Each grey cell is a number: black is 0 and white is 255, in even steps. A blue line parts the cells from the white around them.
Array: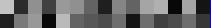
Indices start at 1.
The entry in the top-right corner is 20
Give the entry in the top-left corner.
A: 195
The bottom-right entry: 55
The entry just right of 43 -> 144
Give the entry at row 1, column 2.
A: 43
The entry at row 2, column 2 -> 122
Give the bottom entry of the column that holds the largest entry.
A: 31

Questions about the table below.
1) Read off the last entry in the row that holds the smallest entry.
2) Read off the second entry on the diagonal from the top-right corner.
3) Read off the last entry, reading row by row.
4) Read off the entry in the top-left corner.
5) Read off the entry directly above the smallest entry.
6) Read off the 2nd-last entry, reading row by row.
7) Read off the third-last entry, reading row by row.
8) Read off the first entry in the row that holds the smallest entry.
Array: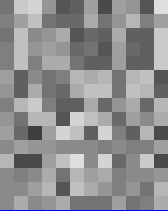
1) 74
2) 127
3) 171
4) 115
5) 182
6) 127
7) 115
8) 159

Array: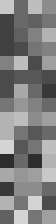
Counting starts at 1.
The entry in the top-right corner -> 140
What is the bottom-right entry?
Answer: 159
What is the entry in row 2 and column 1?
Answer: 65
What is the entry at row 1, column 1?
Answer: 200
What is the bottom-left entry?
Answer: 96
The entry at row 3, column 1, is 65
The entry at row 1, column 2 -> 105
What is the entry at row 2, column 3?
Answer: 96

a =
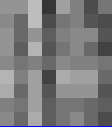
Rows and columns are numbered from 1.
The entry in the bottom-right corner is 76
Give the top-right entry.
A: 117
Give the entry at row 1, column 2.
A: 148
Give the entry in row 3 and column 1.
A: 148
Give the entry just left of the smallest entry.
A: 190
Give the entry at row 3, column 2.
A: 105
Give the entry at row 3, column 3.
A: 148
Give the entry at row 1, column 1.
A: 148
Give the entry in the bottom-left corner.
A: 137
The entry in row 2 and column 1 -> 137
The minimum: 54
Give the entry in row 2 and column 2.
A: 105

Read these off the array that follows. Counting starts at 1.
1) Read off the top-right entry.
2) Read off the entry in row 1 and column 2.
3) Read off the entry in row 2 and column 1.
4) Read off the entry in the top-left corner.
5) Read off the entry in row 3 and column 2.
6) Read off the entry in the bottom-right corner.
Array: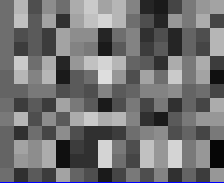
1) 163
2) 182
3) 110
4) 110
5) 78
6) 151

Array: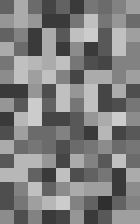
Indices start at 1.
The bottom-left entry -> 140
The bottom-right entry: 159
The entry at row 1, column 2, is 171
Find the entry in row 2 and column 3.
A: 150
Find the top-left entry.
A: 98
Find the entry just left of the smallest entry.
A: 98
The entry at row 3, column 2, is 130
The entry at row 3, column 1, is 98
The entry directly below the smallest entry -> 88
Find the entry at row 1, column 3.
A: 107
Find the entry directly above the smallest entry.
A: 159
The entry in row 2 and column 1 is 150
